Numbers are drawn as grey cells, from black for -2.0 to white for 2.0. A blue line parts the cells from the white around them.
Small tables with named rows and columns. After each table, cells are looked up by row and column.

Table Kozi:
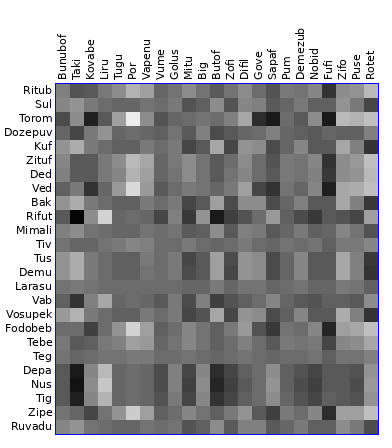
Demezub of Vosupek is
0.1
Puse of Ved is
0.7
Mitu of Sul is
-0.7
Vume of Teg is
-0.3
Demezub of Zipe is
-0.3
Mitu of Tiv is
-0.1
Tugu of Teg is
-0.2
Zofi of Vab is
-0.7
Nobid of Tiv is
-0.2
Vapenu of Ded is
0.5
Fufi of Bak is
-0.6
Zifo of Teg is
-0.2
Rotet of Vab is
0.2
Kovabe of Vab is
0.0
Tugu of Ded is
0.1
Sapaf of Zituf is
-0.7
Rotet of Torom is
1.0
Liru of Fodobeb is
-0.3
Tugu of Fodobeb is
0.3
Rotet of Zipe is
1.0
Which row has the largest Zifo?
Torom

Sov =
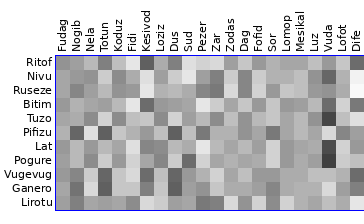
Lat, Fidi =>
1.5
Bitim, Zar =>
1.2
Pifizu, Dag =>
0.3
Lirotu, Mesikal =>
0.8
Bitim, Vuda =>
-0.3
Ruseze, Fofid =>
1.3
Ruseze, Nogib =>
0.1
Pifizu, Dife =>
0.5
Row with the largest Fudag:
Pifizu

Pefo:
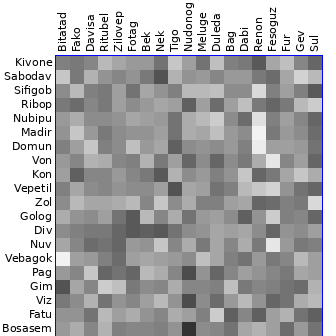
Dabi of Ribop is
1.0
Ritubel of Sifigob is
-0.1
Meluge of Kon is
0.4
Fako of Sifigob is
0.9
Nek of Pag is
0.7
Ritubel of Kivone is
0.9
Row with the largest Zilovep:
Gim

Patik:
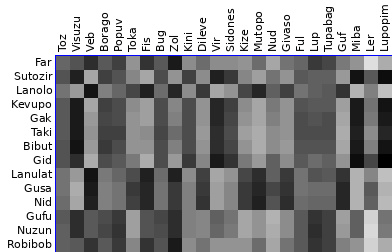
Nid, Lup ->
-0.4
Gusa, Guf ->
-1.4
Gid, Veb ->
0.7
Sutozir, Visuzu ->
-1.5
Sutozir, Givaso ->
0.3
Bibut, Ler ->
0.0
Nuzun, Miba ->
-0.5

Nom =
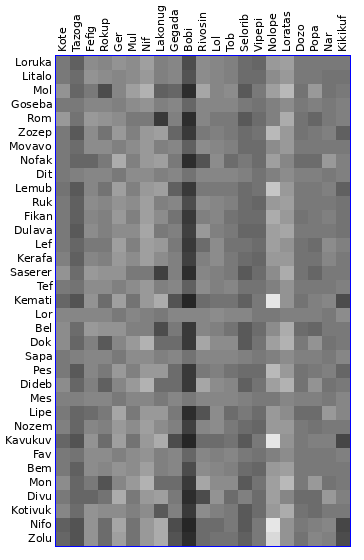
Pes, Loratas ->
0.4
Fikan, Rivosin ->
0.0
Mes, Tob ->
0.1
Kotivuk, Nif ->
0.2
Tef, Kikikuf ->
0.0
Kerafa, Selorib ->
-0.3
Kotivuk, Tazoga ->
-0.3
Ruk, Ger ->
0.3
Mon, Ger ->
0.1
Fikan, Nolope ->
0.7
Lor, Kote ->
0.1
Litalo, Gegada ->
0.1
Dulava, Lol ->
0.0
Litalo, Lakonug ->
0.0
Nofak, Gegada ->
-0.1
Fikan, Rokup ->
0.0
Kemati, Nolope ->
1.6
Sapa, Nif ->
0.2

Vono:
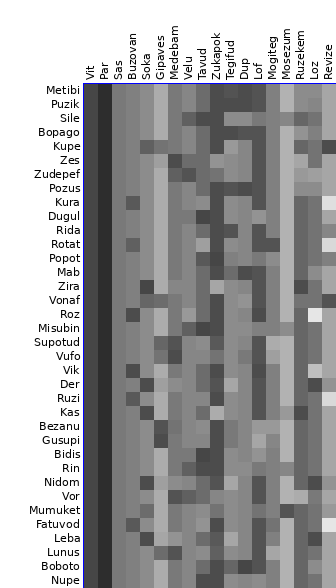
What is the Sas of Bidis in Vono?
-0.1
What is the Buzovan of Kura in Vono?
-0.6
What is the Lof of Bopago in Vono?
-0.7
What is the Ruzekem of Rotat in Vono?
-0.4
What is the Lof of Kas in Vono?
-0.7
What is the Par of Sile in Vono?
-1.3
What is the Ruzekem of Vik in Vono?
-0.4
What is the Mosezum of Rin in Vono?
0.1
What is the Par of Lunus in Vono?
-1.3
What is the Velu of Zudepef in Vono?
-0.7
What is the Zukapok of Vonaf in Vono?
-0.8
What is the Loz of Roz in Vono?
1.6
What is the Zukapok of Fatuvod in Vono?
-0.8
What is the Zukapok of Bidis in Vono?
-0.8
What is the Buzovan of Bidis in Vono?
0.0
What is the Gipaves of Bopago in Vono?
0.7
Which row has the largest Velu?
Roz

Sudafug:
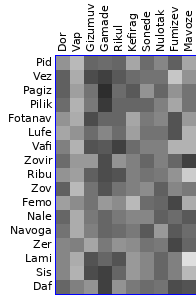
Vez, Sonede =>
-0.2
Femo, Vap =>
0.2
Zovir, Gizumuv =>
0.4
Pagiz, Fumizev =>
0.3
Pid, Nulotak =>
0.1
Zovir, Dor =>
-0.3
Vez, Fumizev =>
1.1
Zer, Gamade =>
-0.1
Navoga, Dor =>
-0.2
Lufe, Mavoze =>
0.8

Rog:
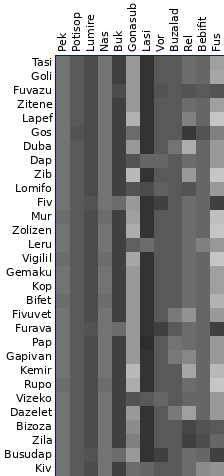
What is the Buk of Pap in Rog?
-1.0
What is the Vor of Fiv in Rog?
-1.0
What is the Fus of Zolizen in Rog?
1.1
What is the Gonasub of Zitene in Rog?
0.4
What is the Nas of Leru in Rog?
-0.2
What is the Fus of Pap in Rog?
0.4
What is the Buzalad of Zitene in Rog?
-0.6
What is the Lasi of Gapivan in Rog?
-1.2
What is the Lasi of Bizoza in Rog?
-1.2
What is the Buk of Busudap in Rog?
-0.3
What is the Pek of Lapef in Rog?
-0.2
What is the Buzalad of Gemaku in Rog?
-0.6
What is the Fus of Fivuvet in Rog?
0.4
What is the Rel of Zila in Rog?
-1.0
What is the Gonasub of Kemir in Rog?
0.9

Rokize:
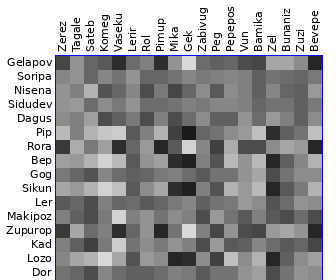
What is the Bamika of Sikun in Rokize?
0.9
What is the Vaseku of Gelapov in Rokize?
-1.3
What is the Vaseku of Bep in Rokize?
0.9
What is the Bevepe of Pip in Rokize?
1.0
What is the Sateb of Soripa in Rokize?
-0.4
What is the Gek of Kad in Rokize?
0.0
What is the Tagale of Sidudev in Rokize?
0.4
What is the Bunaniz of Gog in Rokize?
-0.2
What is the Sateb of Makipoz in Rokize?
-0.8
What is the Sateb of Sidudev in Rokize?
-0.3
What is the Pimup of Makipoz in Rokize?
-0.2
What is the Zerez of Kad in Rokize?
0.0
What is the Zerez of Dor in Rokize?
-0.2
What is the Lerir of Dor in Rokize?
-0.5

